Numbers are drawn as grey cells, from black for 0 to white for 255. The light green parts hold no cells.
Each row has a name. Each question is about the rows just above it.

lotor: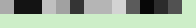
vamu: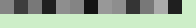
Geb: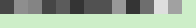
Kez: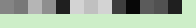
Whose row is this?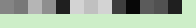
Kez
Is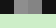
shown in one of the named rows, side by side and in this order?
no
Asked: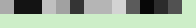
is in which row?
lotor
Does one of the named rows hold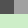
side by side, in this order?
no
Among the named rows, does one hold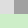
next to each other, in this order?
yes

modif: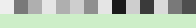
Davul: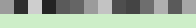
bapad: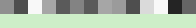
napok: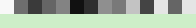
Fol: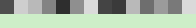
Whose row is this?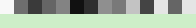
napok
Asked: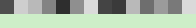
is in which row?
Fol
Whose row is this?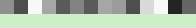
bapad

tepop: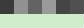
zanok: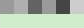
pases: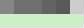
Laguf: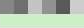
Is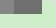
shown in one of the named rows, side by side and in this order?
yes
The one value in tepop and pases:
[99]
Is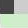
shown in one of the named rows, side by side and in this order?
yes
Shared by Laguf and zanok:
[205]
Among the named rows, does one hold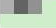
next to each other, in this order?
no
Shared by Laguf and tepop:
[145]
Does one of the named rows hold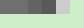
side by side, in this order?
yes

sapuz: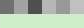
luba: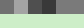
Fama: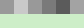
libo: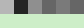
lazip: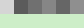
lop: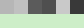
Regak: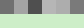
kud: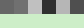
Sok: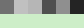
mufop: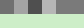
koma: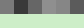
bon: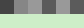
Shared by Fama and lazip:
[91]
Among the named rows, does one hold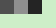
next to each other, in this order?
yes
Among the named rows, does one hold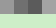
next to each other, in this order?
no
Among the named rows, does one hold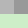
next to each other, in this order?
yes

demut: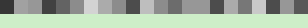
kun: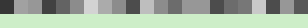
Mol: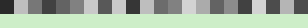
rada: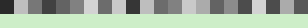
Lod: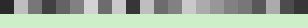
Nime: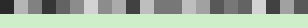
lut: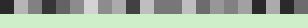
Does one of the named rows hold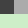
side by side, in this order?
no
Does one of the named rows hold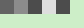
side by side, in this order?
no

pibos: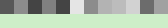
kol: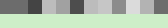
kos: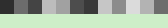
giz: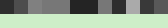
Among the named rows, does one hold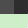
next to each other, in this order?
no
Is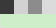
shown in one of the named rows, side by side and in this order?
no
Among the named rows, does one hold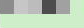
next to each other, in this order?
no
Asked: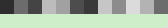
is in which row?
kos
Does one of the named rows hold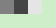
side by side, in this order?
yes
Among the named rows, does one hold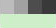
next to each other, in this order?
yes

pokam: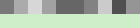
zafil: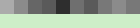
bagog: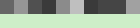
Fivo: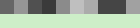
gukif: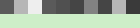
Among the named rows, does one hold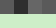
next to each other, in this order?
no
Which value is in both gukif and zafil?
[90]
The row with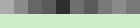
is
zafil
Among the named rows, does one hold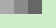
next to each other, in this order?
yes

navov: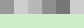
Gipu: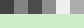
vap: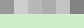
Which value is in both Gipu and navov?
[143]
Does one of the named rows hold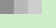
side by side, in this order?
no
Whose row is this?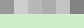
vap
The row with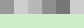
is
navov

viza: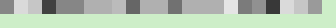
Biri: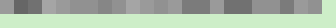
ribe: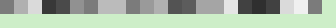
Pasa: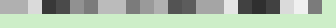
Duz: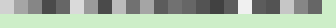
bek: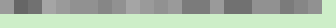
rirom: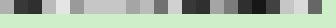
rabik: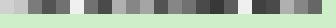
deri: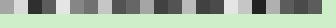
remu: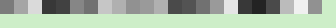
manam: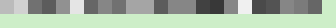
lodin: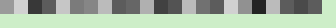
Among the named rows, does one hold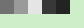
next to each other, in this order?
yes
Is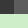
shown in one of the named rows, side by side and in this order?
yes

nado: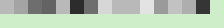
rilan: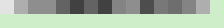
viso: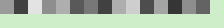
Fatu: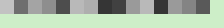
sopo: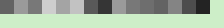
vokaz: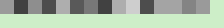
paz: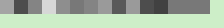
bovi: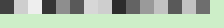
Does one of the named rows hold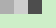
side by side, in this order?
yes
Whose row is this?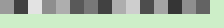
viso
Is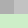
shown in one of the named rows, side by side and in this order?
no
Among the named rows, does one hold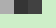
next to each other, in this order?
yes
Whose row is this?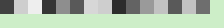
bovi

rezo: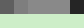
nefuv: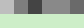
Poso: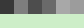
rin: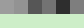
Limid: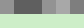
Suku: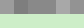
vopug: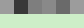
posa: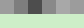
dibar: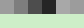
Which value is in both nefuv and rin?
[126]
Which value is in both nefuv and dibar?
[126]
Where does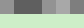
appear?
Limid

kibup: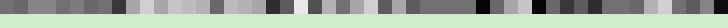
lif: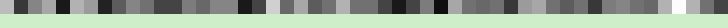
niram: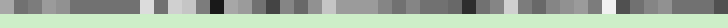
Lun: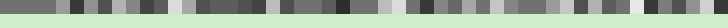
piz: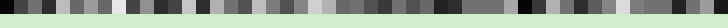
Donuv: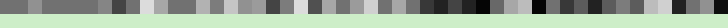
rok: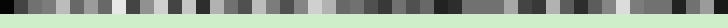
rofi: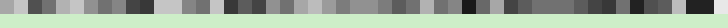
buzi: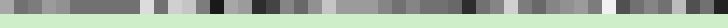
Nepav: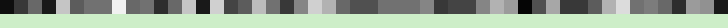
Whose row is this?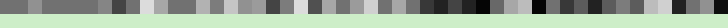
Donuv
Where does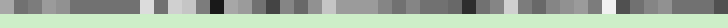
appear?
niram
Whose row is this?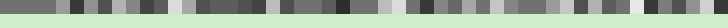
Lun
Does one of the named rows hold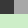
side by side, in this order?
yes
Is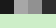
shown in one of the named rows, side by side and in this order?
no

